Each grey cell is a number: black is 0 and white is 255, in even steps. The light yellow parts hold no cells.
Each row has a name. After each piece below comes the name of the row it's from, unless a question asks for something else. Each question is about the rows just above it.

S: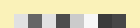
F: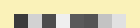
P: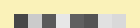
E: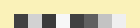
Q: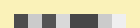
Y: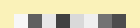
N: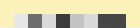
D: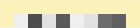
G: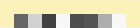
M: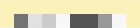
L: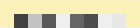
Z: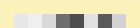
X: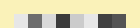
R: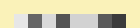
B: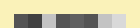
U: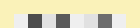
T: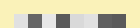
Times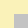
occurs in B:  2
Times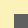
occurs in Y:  1
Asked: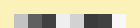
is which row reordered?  E

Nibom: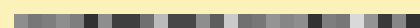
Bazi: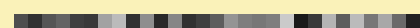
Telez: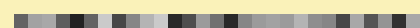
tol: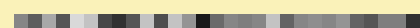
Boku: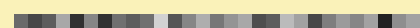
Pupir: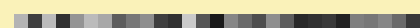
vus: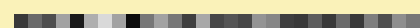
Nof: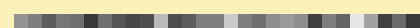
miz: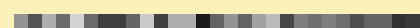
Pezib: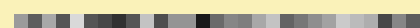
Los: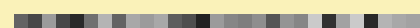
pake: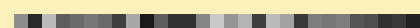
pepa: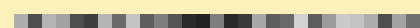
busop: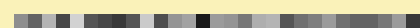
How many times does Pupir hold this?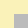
2
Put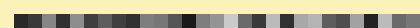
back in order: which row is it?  pake
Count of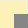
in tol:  5
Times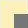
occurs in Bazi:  2
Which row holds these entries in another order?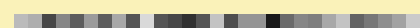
Pezib
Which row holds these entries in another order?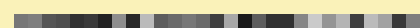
pake
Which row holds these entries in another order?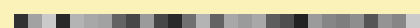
Los

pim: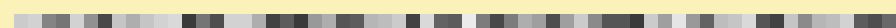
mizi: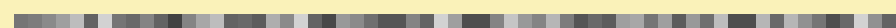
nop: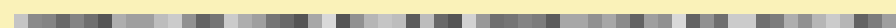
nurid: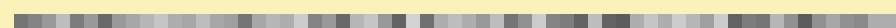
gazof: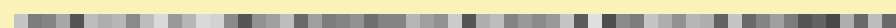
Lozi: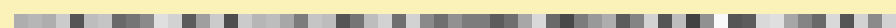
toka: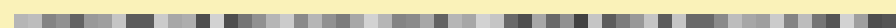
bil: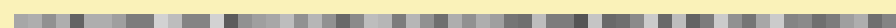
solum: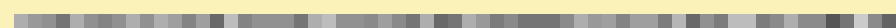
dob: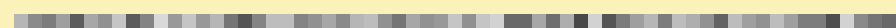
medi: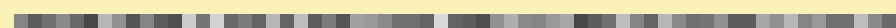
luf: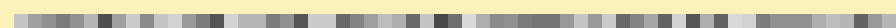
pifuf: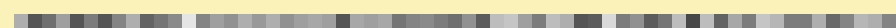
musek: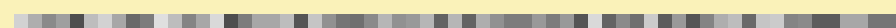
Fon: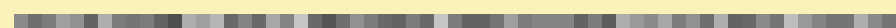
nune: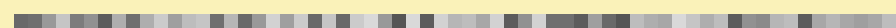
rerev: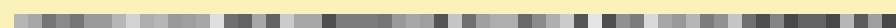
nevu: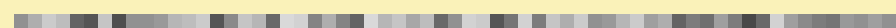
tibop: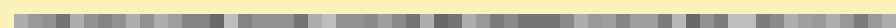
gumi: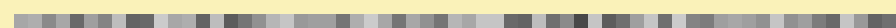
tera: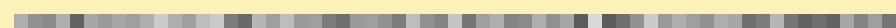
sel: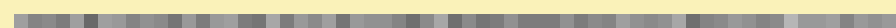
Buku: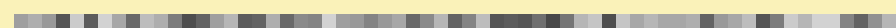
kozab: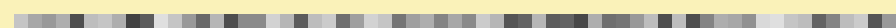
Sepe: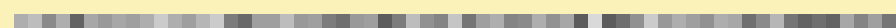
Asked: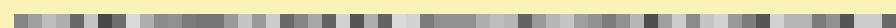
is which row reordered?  luf
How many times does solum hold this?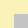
0
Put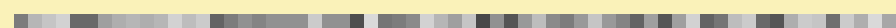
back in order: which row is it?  nevu
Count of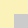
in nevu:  5

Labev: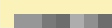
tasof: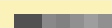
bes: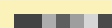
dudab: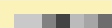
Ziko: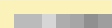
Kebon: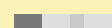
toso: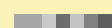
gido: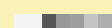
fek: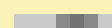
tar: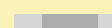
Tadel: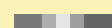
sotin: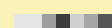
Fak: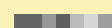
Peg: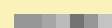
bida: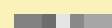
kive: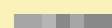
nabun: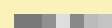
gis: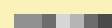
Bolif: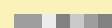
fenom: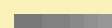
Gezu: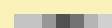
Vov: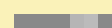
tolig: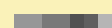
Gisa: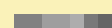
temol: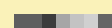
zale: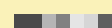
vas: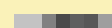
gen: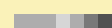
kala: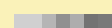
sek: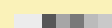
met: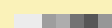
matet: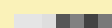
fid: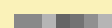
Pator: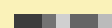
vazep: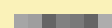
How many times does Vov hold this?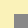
5
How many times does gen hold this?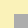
4
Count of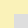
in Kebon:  4
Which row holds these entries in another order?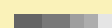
Tadel
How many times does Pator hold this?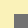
1
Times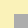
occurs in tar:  4

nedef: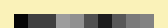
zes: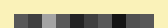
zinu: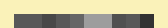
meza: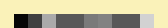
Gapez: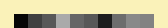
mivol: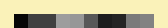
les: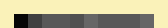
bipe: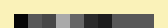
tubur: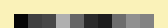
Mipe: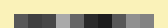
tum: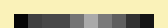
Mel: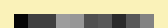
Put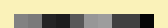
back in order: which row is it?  mivol
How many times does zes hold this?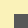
4

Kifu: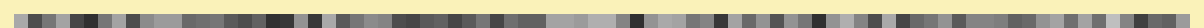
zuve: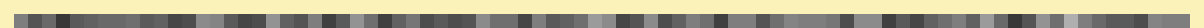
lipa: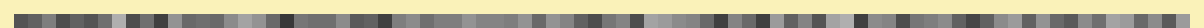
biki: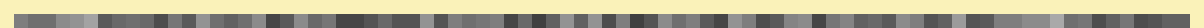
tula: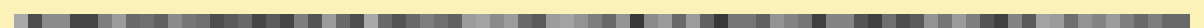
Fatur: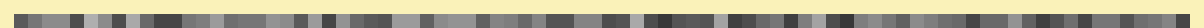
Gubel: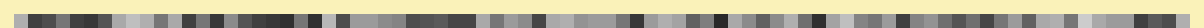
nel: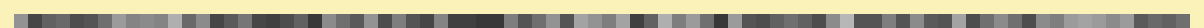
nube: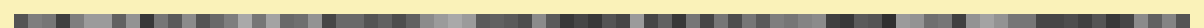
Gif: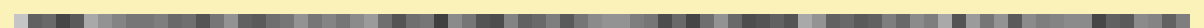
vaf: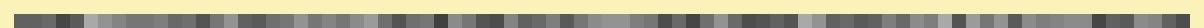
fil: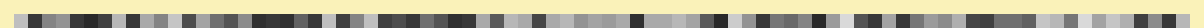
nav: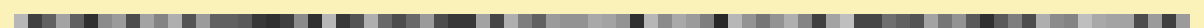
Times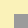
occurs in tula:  10
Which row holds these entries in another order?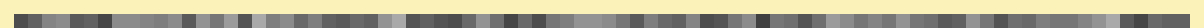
vaf
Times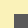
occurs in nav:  3
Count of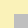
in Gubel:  2

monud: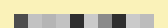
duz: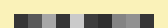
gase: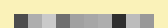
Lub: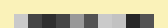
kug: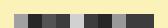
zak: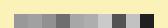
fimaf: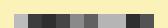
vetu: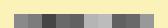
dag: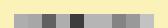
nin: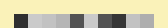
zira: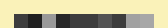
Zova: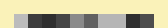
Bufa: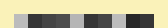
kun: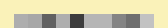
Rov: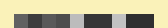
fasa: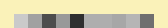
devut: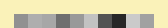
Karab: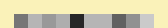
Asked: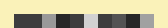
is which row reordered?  kug
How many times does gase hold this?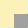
1
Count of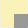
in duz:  0
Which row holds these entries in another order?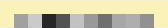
devut
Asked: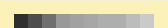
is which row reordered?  gase

